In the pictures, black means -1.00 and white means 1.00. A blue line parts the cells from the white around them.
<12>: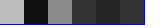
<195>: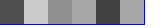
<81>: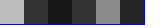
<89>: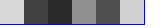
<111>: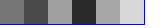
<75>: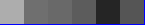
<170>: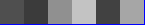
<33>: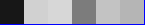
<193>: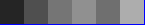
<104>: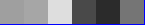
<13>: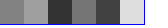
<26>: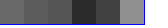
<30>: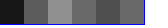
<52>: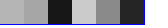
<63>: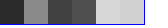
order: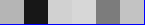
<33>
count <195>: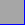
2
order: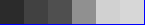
<89>
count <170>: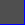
1
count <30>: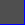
1
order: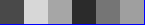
<111>
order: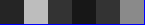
<81>

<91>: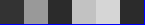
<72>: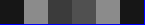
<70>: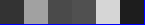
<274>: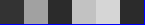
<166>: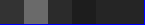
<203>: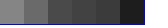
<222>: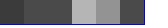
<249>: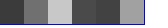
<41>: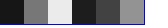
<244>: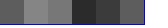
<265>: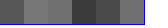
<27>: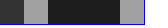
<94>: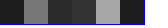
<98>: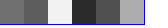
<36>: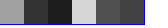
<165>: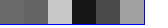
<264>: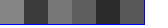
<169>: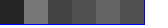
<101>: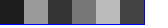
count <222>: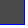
3
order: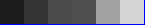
<70>
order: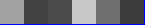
<249>
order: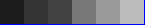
<101>
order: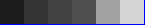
<36>
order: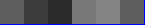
<244>
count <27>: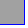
2

